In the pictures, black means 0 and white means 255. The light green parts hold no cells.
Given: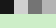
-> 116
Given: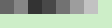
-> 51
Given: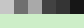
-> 169
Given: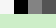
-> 131
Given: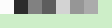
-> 129
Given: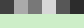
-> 120
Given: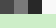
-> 40
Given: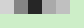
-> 38
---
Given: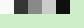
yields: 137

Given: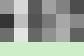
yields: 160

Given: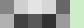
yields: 228

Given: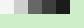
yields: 103

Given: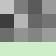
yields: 124

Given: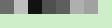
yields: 94
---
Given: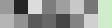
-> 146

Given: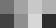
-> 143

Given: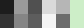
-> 133

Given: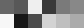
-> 23

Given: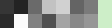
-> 251

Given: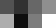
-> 14

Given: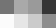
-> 230

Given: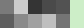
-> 138

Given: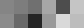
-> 105

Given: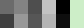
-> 152
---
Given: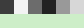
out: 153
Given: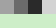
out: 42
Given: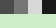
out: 216
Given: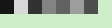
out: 157
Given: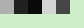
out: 212
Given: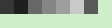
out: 201
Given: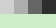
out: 101
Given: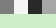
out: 41
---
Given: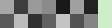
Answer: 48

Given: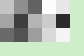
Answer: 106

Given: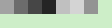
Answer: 70

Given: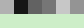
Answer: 22

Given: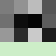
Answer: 93

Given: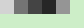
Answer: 211
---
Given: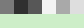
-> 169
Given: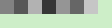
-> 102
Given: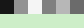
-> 183
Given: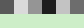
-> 195
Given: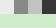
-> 194
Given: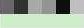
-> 15
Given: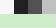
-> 82
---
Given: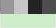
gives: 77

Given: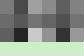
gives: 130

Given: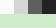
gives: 35

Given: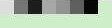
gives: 7

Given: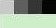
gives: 5

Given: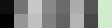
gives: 85
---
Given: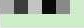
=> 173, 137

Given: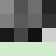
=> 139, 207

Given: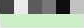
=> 69, 193

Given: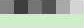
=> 131, 212

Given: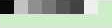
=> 10, 239

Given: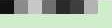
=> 18, 179

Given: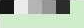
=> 23, 44
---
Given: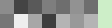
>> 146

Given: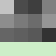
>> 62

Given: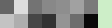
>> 161

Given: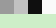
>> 15

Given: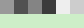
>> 238

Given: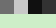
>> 16

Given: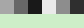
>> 141

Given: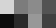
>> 139
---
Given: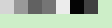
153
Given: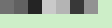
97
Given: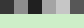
141
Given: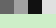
161
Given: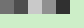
78
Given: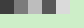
123
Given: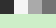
245
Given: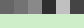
115
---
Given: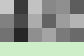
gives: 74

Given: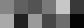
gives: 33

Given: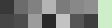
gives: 77

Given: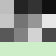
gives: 116

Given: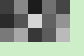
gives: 84

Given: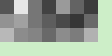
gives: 161

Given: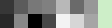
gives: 136
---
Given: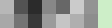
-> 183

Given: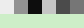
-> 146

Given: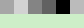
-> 166

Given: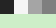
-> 127

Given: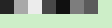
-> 125

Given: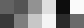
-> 222
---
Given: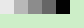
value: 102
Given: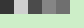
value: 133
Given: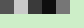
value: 14
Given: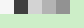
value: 179
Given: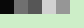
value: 209
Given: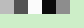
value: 11
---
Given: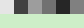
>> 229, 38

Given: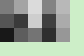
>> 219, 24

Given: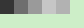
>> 198, 53

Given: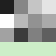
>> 254, 31

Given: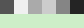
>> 240, 36

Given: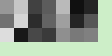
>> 221, 16

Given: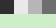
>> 233, 47

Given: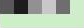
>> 200, 28

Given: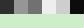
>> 238, 12
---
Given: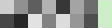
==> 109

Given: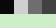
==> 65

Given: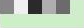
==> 107

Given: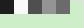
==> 107

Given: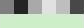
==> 72

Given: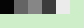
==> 235
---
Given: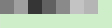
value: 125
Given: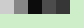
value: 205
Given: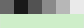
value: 104
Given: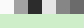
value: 250
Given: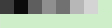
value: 60
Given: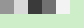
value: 149
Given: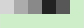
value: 213
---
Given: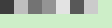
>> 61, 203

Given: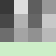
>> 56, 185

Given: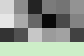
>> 214, 65

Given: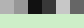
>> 179, 102

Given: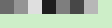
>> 106, 183

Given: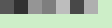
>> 86, 175
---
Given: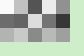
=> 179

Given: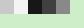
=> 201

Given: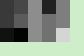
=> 17

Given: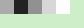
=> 171

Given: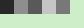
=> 40

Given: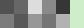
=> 124
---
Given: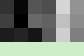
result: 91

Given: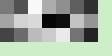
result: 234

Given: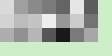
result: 25

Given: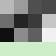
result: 140

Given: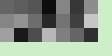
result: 127

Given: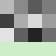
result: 96

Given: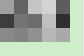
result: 145

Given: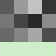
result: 133

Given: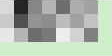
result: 237
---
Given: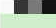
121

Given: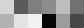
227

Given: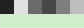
189

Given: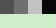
112

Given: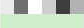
235

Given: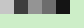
148

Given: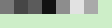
169
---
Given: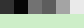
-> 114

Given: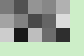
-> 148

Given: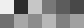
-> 198

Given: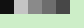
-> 138

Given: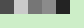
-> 118

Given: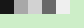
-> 210

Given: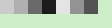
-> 106

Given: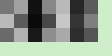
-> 17
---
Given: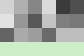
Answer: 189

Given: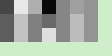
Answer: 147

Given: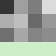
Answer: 140

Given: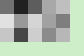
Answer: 183

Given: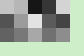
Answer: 141

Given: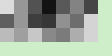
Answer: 212

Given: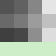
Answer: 221

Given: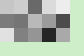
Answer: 169
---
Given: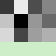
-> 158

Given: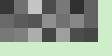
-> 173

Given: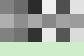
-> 50

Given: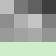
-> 169

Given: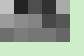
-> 118

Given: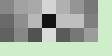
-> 82
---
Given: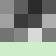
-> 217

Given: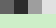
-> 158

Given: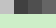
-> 79

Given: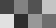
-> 152

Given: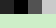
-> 82

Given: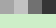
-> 113

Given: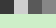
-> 89
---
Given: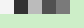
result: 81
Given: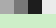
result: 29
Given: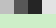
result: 37
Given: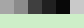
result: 8
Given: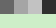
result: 194
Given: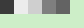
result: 127
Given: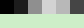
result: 184
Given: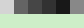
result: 24
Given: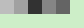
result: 133
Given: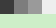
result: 154
